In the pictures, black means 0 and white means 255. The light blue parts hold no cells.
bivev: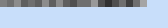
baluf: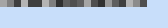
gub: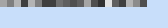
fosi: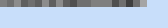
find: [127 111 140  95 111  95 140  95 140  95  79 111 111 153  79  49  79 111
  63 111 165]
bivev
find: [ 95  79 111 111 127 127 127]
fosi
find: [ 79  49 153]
baluf
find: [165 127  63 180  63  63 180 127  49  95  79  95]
baluf
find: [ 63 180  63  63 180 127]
baluf
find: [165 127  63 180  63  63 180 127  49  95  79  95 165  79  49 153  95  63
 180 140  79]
baluf
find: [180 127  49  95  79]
baluf

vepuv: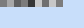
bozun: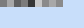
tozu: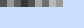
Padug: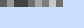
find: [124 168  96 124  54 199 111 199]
vepuv
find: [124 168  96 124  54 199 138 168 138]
bozun
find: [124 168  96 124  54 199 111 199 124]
vepuv
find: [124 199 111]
Padug

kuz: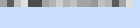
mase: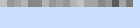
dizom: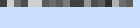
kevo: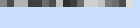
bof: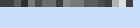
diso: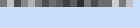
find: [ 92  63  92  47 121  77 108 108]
diso
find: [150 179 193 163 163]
mase
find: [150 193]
kuz
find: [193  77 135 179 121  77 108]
diso
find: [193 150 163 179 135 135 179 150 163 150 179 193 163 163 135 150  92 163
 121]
mase

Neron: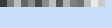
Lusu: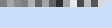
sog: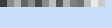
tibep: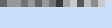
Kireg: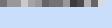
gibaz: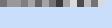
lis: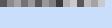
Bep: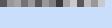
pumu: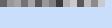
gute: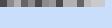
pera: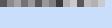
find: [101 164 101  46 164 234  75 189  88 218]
Lusu
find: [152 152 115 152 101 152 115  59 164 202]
tibep
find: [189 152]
Bep

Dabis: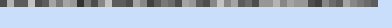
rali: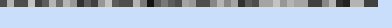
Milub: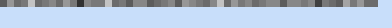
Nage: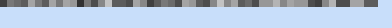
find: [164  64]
rali
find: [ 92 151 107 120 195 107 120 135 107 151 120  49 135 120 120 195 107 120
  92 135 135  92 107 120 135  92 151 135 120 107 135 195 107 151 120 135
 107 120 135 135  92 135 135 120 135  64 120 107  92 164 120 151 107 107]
Milub
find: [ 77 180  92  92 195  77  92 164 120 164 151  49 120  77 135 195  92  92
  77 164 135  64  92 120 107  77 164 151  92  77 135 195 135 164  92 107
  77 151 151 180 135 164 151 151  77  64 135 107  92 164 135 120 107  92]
Dabis

